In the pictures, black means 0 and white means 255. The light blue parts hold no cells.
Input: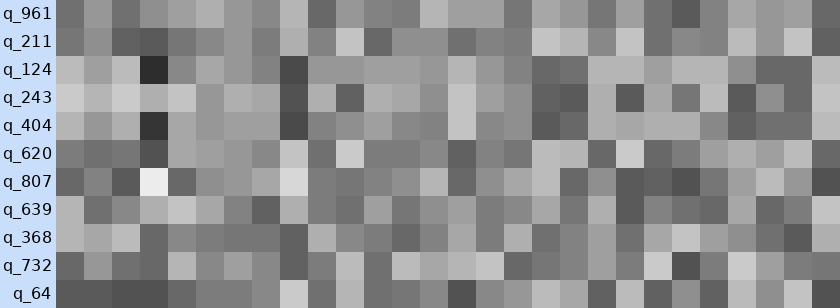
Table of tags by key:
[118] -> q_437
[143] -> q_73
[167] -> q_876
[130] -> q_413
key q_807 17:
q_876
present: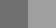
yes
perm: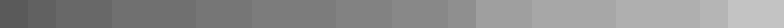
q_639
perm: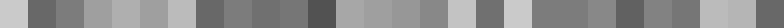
q_620
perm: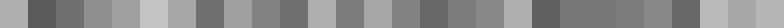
q_368
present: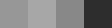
no
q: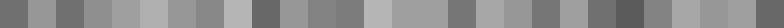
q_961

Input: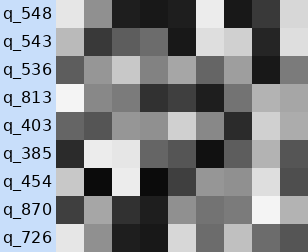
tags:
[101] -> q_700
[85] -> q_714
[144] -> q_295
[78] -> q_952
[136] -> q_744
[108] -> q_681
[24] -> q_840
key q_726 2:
q_295
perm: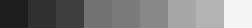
q_813

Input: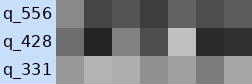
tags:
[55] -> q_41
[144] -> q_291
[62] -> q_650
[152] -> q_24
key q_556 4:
q_650
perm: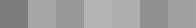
q_331
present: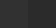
no
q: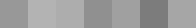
q_331

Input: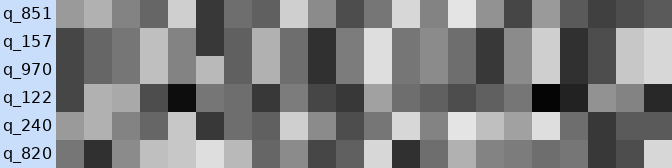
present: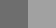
no
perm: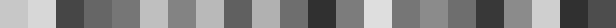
q_970
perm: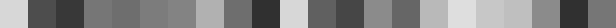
q_820
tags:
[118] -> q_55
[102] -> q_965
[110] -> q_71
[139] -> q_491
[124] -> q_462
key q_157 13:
q_55
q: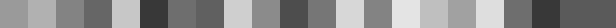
q_240
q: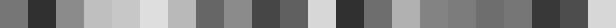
q_820

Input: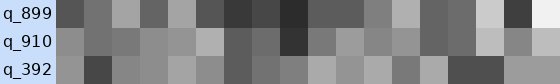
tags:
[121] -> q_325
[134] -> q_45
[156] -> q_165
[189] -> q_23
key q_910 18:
q_23
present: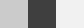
yes
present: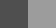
yes
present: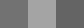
yes
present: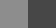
no
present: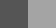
no

